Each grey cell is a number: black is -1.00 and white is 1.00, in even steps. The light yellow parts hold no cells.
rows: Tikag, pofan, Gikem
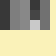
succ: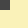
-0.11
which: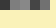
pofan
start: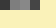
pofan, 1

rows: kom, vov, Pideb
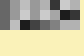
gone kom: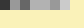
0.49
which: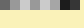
vov
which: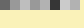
kom

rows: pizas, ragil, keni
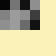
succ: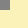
0.22
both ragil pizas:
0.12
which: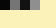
pizas

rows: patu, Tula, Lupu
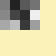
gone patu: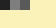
-0.10
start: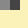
Tula, 1

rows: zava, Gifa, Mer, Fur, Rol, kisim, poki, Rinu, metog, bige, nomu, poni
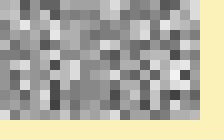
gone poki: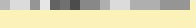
0.54
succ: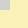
-0.02
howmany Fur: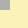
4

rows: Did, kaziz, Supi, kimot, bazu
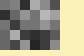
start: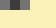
Supi, 1
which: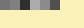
Did
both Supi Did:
-0.09
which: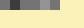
Supi
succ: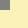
-0.63

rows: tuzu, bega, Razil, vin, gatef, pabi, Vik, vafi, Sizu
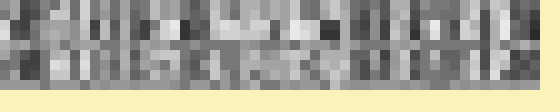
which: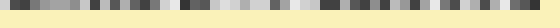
Razil
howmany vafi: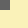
5
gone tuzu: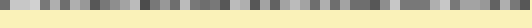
0.03

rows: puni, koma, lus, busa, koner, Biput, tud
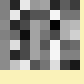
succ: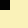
0.37
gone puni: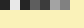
0.19
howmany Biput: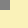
3
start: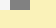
Biput, 6
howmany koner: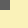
1

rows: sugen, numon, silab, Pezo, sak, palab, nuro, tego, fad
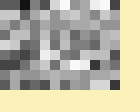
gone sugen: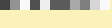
-0.85
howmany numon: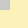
5
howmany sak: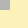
1
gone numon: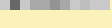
0.07
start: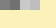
palab, 7
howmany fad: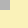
1
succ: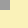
0.15

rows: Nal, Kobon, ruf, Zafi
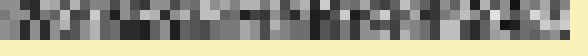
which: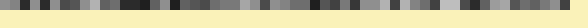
Zafi
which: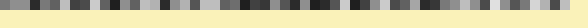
Kobon
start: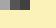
Nal, 37
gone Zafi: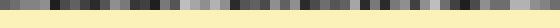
0.22

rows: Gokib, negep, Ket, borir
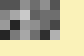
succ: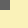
-0.14
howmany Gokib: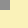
2
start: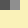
Gokib, 2

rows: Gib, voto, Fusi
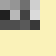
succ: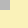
-0.48
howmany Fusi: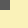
1
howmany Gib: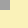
1

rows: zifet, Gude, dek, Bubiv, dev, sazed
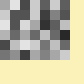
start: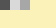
dek, 2
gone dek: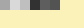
0.78
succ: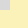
0.31

